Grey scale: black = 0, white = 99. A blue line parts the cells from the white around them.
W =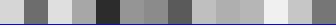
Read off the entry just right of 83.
42
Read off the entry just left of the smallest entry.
65

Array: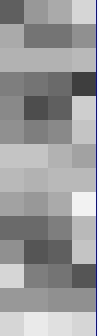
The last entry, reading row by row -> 83
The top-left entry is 37
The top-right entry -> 83
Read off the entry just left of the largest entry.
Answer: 66
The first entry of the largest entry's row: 63
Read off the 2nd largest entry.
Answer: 91
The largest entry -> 94
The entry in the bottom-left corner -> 83
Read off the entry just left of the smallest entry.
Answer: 41
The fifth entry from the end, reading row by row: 56
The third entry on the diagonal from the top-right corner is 69
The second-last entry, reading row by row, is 87
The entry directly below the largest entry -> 72
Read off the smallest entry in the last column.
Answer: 24
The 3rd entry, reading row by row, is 66
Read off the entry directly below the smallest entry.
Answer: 80
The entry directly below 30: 49

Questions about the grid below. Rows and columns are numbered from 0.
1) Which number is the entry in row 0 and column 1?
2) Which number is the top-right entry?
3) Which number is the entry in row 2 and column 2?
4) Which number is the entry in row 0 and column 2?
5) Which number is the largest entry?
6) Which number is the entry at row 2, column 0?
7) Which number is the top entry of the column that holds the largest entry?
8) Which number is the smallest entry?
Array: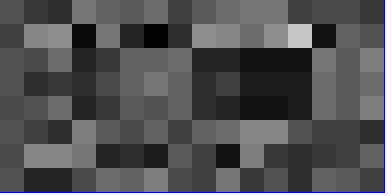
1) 22
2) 22
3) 42
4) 18
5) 77
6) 32
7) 25
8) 1

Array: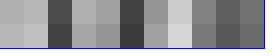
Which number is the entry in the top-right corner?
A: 44
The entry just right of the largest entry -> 47
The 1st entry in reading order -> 68
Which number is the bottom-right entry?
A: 41
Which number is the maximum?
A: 83
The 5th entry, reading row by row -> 62
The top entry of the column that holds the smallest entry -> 26

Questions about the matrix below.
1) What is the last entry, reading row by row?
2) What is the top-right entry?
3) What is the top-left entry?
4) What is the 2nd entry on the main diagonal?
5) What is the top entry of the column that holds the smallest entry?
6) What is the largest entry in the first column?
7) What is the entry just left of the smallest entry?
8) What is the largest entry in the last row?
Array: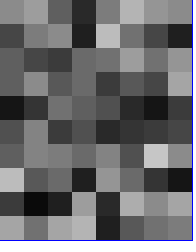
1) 48
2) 54
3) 54
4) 48
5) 61
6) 73
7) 23
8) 70

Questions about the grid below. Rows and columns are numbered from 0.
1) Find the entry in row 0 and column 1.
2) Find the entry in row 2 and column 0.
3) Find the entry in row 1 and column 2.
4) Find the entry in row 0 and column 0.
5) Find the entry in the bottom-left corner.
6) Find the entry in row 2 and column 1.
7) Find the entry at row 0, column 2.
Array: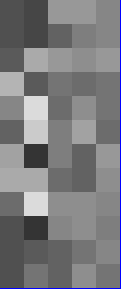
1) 27
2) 35
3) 38
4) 31
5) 31
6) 66
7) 59

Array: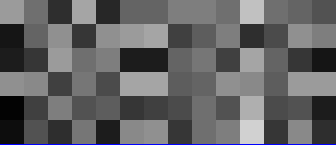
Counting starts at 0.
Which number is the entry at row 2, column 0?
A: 11
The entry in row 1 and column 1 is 39
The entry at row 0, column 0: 60
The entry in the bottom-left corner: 5
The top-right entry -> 32
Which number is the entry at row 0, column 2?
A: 18
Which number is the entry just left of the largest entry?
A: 49
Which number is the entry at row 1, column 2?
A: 56
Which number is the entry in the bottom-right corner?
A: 18
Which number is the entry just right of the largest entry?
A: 21
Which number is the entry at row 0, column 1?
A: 43
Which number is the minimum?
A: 1
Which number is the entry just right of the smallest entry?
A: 25
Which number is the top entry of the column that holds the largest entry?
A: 75
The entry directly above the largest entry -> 68
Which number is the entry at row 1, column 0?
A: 8
